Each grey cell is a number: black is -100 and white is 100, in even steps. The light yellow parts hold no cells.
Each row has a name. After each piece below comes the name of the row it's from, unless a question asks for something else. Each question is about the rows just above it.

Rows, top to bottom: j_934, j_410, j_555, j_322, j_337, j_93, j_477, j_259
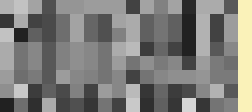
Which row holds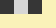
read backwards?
j_259
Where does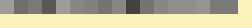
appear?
j_93
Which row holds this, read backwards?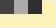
j_259
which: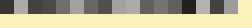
j_410
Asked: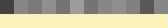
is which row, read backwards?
j_337

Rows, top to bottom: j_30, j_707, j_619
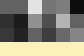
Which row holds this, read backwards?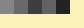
j_619
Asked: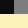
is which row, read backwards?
j_30

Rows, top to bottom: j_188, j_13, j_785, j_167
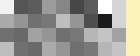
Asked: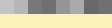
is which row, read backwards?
j_167
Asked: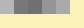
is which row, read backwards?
j_167
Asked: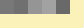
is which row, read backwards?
j_785
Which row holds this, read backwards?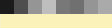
j_13

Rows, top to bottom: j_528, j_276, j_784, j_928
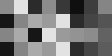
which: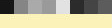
j_928
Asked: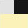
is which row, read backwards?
j_784
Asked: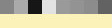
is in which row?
j_784
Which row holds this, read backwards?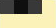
j_528
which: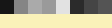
j_276
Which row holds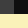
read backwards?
j_528

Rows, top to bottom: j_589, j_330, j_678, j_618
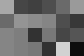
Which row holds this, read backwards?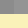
j_330
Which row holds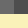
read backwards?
j_589
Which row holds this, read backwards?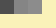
j_330
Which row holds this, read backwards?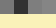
j_678
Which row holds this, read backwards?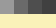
j_589
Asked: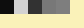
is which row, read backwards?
j_618

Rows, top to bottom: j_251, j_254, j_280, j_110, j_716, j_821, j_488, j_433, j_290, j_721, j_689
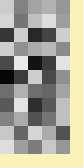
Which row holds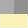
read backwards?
j_110
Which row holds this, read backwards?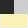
j_280
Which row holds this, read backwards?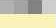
j_251
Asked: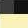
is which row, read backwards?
j_716
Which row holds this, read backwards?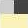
j_280
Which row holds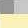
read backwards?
j_689
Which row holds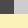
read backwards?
j_821

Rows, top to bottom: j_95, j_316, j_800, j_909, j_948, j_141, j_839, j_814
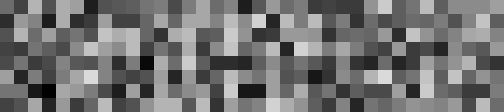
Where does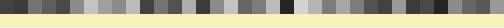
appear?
j_909
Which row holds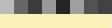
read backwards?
j_141

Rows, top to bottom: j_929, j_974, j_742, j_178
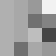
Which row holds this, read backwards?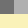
j_178
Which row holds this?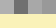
j_178
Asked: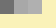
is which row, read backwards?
j_974
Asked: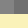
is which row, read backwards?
j_974
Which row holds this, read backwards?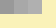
j_929

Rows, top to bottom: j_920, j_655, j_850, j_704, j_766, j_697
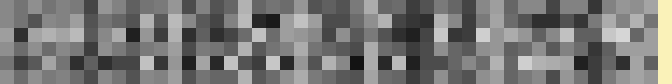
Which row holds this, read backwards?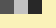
j_766
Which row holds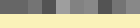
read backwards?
j_697
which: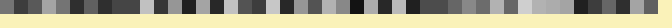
j_766
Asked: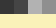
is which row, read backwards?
j_655

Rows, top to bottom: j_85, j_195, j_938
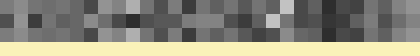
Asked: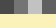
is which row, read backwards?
j_195
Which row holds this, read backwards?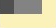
j_195
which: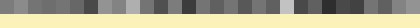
j_85
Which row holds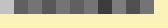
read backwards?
j_85
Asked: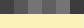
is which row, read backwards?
j_938

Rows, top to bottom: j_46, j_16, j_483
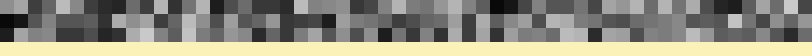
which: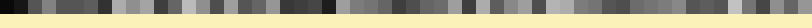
j_16
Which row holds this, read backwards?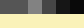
j_46
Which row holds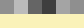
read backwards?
j_16
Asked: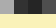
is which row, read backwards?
j_483

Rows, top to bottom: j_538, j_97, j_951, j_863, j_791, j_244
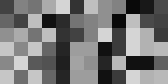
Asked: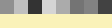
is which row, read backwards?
j_538
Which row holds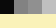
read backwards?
j_538
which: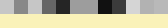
j_863
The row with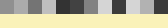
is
j_951
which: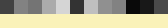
j_538

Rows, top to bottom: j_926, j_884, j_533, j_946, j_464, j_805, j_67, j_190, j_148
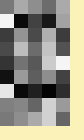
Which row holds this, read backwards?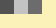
j_946
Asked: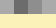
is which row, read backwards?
j_926
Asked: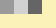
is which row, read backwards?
j_190
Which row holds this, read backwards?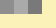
j_926
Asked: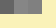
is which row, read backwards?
j_190
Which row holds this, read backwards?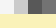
j_464

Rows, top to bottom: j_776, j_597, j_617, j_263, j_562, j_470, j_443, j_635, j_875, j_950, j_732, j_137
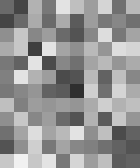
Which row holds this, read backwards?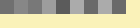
j_597
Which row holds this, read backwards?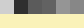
j_443
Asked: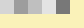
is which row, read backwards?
j_776

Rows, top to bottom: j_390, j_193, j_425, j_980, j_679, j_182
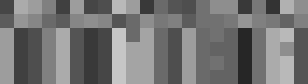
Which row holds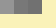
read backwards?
j_193
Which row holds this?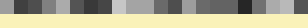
j_182

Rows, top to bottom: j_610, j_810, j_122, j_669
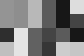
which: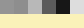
j_610
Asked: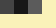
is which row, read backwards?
j_810

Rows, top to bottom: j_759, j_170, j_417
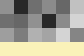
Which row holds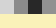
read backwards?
j_170
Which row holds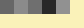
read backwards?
j_759

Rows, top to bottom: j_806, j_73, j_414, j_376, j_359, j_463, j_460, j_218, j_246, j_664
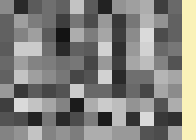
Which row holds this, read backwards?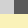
j_376
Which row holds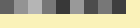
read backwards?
j_73
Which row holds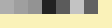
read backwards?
j_806
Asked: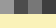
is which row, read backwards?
j_73
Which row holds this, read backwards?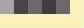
j_460
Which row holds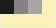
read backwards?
j_218
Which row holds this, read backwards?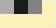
j_218

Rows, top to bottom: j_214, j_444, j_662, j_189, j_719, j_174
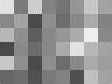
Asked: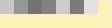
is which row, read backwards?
j_214
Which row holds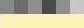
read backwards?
j_719
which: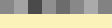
j_444
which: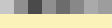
j_719
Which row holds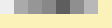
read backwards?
j_662
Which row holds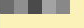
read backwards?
j_444

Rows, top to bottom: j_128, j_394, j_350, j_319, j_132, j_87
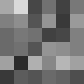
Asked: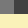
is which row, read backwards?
j_128
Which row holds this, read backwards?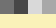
j_128
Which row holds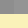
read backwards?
j_319
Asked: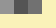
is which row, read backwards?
j_319
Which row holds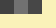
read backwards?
j_128
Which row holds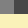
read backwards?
j_350

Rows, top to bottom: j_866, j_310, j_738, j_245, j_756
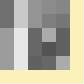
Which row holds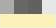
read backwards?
j_756
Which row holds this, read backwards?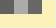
j_738

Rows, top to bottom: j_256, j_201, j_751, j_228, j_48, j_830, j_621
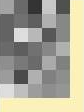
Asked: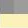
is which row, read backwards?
j_621
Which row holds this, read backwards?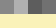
j_201
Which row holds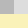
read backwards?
j_751
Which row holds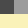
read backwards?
j_830
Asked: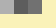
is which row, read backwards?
j_201

